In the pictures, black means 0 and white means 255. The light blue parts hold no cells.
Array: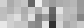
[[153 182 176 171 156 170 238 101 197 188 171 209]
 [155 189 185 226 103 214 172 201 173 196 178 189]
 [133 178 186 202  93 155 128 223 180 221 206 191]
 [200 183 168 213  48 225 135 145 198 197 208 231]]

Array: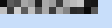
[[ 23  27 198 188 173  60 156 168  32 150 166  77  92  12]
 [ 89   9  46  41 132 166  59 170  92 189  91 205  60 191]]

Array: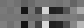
[[117 100 122 113 117 120 120 106  96 113 121 115]
 [170 135  83  37  32 211  64 115  21 124 114 122]
 [118 125 122 125 119 129 108 108 116 118 119 118]
 [183 135  79  38  32 217  68 124  20 127 113 128]]

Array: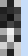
[[208  35 163]
 [ 59  46  32]
 [ 88  17  46]
 [ 43  69  27]
 [120 239 173]
 [ 41 219  92]
 [211 137 210]
 [207  33 161]]

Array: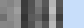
[[ 87 181  87 125  82  59 146 132 138]
 [ 79 191  80 114  84  61 158 140 132]
 [ 60 170  66  99  91  52 148 140 112]
 [ 80 183  86 122  83  60 147 133 135]]

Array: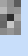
[[ 91 141 163]
 [148 145 184]
 [169  45 107]
 [136 198 101]
 [132 149 137]]

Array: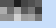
[[ 95  80  68  30  84  83]
 [ 59 119  91 164 108 172]
 [119 163 157 208 145 147]]

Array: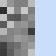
[[186 129 127 147 192]
 [126 201 135 202  47]
 [143 124  86  91 195]
 [126 149 143 193  91]
 [ 59 128 138 131 180]
 [135 147 157 134 128]
 [156 140 112 103  66]
 [194 135 126  94  59]]

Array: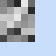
[[106 230  39  91 131]
 [ 42 190 210 167 142]
 [156 137 229 198 202]
 [162 148 160 212 174]
 [193 192  54  83 171]
 [ 47 125 143 133  70]]
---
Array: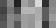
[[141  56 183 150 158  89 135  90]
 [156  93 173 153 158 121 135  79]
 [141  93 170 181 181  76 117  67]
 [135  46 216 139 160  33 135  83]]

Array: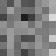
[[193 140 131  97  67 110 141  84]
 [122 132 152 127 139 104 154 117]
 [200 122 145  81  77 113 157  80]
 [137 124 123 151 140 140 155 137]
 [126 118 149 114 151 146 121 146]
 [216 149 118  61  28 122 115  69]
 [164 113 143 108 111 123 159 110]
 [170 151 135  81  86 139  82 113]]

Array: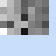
[[125 141 135  19 165 183 254]
 [ 77 113 127 180 176  75 118]
 [114 120 146  45 168 176 198]
 [ 98 115 162 101 148 179 163]
 [114 127 112  93 151 185 226]]

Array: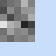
[[141 125 129 105 128]
 [103 139 133 160 113]
 [ 65  36 160 178 227]
 [171 123 114  73 136]
 [152 149 110 139  74]
 [129 181 122 113  93]]

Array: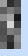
[[126  38 111]
 [139  57  86]
 [114 124  79]
 [ 61 212  84]
 [ 26 165 143]
 [ 97 123  94]
 [ 73  47 158]]

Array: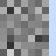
[[162 106 123 162  85 204  94]
 [127 129 139 140 163  50 155]
 [ 79  59 181 121 122  82 145]
 [138 163 118 125 153 115 141]
 [116 131 135 111 126 153 131]
 [174 135 113 165 129 139 120]
 [100 181 130  91 189  52 174]
 [163 108 125 162 102 174 107]]

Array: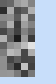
[[119  63 122 151 149]
 [ 64 193  40  92 143]
 [ 72  69  93  70 144]
 [172  70 173 186 126]
 [226 188 157 145  97]
 [ 58 153  28  94 178]
 [100 131  65 105  71]
 [130 159  58 174 114]
 [ 98 182  91 142 137]
 [174  93  75 171  44]
 [131 169 155 104  97]]

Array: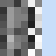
[[133 252 102  60 135  97]
 [243  67  98 129 157  69]
 [251  30 114 123 183  51]
 [115 237  87  76 127  97]
 [225  32  97 126 153  82]
 [209  45 128 128 155  70]
 [244  38 113 127 154  52]
 [133 238 131  56 109 107]]
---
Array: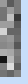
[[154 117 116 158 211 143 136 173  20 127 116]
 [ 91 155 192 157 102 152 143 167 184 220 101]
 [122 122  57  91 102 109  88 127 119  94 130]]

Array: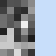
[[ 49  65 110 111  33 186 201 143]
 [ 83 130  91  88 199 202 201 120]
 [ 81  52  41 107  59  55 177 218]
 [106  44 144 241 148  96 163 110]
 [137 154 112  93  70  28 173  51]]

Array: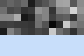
[[ 87 111 135  61  26]
 [101  72 136  64 129]
 [ 90  80 172  58  96]
 [106  50  23  57  63]
 [ 28  58  37  53  56]
 [ 70 147 116 113  71]
 [ 85 132 132  83  63]
 [109  53  64   9 200]
 [162 130  90  44 110]
 [165 135  96 202  86]
 [ 88 212  53 128  48]
 [140 148 127 115  97]]

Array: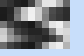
[[ 62  28  27 120 201 211 109]
 [ 49  38  41  69 134 155  66]
 [ 33 110 121  43  67 122  47]
 [ 28 196 199  35  49  82  32]
 [ 68 240 241  24  36  51  25]
 [160 205 204  66  36  47  62]
 [229 137 128 143  52  38 154]
 [230  76  71 228 132  59 225]
 [182  59  56 239 224 106 238]
 [102  45  44 190 215 206 180]]

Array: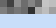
[[103 126]
 [ 65 104]
 [144 117]
 [109 106]
 [132  48]
 [101 172]
 [196 189]
 [190 159]]

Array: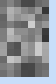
[[112 127 100 104 125 126 157 161 107 124 111]
 [131 177 170 126 186 175  95  90 197 137 130]
 [106 159 145 105 142 164  82  85 182 111 106]
 [ 73 135 158  98 142 133 164 158 129  70  73]
 [ 72 120 166 205 125 121 145 146 110  72  71]
 [104 150 103 128 136 151 202 202 119 104 105]
 [114  54 114 150  59  53 169 166 164 110 116]]

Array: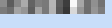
[[140 122]
 [ 92 109]
 [136 163]
 [171 149]
 [ 99  94]
 [128 163]
 [121 120]
 [181 179]
 [ 92  87]
 [ 61  54]
 [248 216]
 [166 150]
 [110 109]
 [144 149]
 [114 124]]
